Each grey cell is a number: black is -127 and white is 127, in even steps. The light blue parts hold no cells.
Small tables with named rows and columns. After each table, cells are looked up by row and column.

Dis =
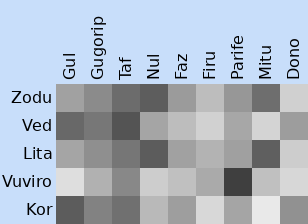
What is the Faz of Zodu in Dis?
27
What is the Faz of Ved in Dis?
61
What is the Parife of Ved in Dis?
39
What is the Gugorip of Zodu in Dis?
11
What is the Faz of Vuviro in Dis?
64
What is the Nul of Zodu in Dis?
-34
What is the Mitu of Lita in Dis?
-32
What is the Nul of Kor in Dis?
57
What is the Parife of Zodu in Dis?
23
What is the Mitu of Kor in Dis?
105
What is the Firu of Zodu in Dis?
61
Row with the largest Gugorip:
Vuviro

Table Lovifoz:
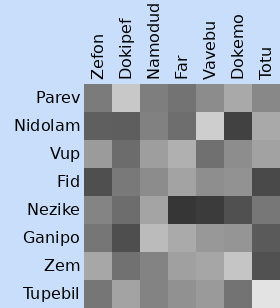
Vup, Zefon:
27
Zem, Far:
32
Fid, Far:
35
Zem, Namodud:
3
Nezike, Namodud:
36
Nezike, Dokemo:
-47
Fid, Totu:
-54
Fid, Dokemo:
18
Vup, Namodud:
30
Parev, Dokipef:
72
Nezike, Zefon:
4
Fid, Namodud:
12
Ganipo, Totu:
-37
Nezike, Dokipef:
-18

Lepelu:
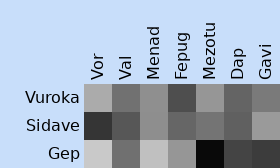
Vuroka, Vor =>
43
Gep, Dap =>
-59
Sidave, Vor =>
-74
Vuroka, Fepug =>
-49
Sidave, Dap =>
-31
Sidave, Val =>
-40
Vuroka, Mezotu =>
22
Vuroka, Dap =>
-27
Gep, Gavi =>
-67
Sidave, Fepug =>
-25
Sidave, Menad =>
14
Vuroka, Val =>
-14
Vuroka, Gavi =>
-5
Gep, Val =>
-15
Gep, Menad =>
64
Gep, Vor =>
73
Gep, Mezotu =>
-118
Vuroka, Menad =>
15

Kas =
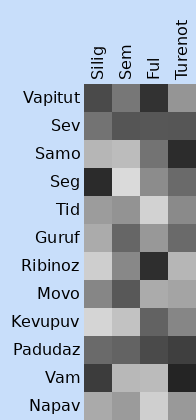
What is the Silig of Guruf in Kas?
43
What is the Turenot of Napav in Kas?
25
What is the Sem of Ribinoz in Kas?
8
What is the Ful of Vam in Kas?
59
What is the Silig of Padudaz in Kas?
-21
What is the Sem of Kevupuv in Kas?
66
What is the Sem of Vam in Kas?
56
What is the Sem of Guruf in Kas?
-25
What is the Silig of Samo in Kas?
54
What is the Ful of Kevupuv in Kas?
-29
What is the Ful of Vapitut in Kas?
-77
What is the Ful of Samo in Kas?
-12
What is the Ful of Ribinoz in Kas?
-81
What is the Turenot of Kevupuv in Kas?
6
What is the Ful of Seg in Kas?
12
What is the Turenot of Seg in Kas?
-21
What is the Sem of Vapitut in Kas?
-8
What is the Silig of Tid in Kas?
28
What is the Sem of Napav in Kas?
27
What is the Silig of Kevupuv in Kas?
85

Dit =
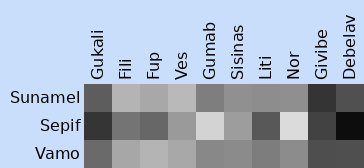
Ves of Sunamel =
57
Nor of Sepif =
91
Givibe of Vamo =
-49
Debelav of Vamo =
-48
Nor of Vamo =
12
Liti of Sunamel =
13
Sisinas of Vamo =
11
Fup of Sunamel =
40
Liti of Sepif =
-39
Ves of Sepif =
26
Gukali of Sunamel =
-34
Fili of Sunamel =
52
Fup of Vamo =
52
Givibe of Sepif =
-61
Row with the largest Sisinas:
Sepif

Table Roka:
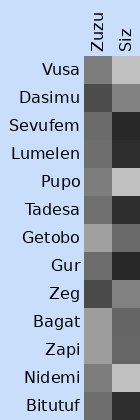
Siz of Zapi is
-25
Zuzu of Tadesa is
-16
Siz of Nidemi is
64
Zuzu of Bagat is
29
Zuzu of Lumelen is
-17
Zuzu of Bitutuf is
-17
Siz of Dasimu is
2
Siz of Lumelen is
-82
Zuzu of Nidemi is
-2
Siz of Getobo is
-22
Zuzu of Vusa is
-2
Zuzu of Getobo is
32
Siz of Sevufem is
-87
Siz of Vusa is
64

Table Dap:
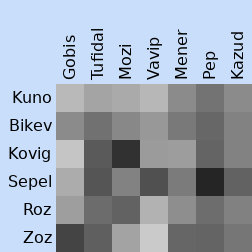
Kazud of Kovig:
2
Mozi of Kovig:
-78
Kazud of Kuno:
11
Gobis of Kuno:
57
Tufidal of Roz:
-19
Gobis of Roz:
30
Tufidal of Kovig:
-37
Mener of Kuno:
11
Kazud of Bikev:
2
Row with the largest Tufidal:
Kuno

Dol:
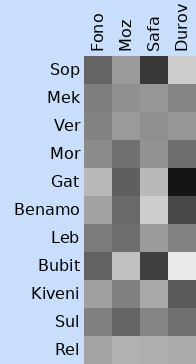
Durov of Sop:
77
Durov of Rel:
43
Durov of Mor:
-16
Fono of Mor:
12
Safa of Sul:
5
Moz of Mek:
15
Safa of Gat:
57
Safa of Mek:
23
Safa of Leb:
28
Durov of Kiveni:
-37
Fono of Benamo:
34
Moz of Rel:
49
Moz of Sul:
-27
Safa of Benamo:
77
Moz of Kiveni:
0
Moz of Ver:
26
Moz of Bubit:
65
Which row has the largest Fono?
Gat

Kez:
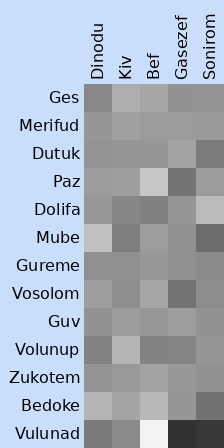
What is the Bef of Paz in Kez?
70
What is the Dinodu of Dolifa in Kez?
23
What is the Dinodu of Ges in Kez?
8
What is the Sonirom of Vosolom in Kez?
12
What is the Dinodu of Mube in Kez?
64
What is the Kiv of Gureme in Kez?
16

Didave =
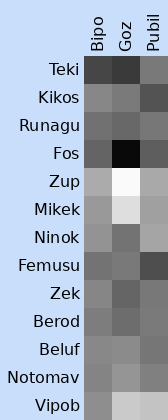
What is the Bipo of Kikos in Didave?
7
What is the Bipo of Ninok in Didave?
19
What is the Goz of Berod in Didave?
-18
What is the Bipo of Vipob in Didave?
14
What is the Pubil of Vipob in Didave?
67
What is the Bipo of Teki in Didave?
-57
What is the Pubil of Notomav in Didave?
0
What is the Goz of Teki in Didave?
-69
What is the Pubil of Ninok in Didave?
37
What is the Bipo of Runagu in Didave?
-14
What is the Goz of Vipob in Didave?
74
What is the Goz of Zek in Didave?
-26
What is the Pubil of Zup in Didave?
41
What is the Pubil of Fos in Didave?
-33

